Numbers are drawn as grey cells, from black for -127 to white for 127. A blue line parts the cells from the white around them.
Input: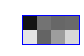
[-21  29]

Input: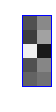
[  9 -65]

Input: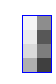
[ 13 107]

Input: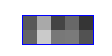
[-74  -5]

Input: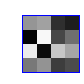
[ -97  -56 -116   -7]

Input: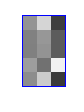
[-65  23   0]

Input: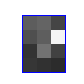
[-58 -33 -76]

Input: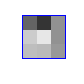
[ 18 103  62]
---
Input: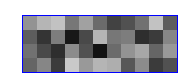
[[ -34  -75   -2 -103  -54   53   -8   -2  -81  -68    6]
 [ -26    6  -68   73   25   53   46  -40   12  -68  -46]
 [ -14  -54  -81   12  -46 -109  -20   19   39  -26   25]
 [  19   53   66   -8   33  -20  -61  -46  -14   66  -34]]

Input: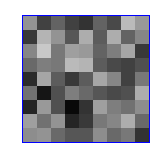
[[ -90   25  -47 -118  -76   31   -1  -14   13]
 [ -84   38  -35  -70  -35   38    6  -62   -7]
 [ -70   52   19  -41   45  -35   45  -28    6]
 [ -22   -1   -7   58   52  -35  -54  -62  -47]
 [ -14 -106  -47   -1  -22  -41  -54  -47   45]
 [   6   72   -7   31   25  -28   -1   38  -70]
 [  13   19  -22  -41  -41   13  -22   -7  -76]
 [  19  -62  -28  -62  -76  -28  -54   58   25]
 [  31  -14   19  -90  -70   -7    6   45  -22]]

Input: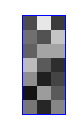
[[-108   28  -37]
 [ -51  103  -67]
 [ -30   36   36]
 [ -16  -45   68]
 [  -9  -89    6]
 [  14  -95  -59]
 [  60  -37  -81]]

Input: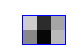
[[   8 -120   57]
 [  77  -83   37]]

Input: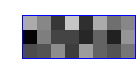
[[-122   -1  -59  -59  -88  -28  -94   21]
 [ -51  -44   13  -66   29  -28  -44   -9]
 [  43    7  -72   70  -80   43  -16    7]]

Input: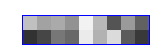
[[-77 -57  -8 -23 107  50  91 -36 -70]
 [ 64  34  42  18 114  56 -43  26 -30]]

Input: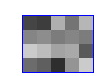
[[-58 -66  47 -11  54]
 [-19 -32 -81  20  75]
 [  5  13  -3   5  -3]
 [ 75  61  35  41 -38]]

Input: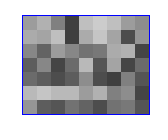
[[-34   7 -58 -20  57 -42  36 -58 -20]
 [-20 -34 -50 -34  13 -50 -64   0 -42]
 [  7 -28  28   7 -13  -7  43  49 -58]
 [ 21 -34 -42 -13 -28 -50 -13  -7 -42]
 [ 28  49   0 -64  63  76  63  28  13]
 [ 43  36  63 -64  43  69  36 -50  21]
 [ 57  69  57  57  28  49   0  13 -58]]
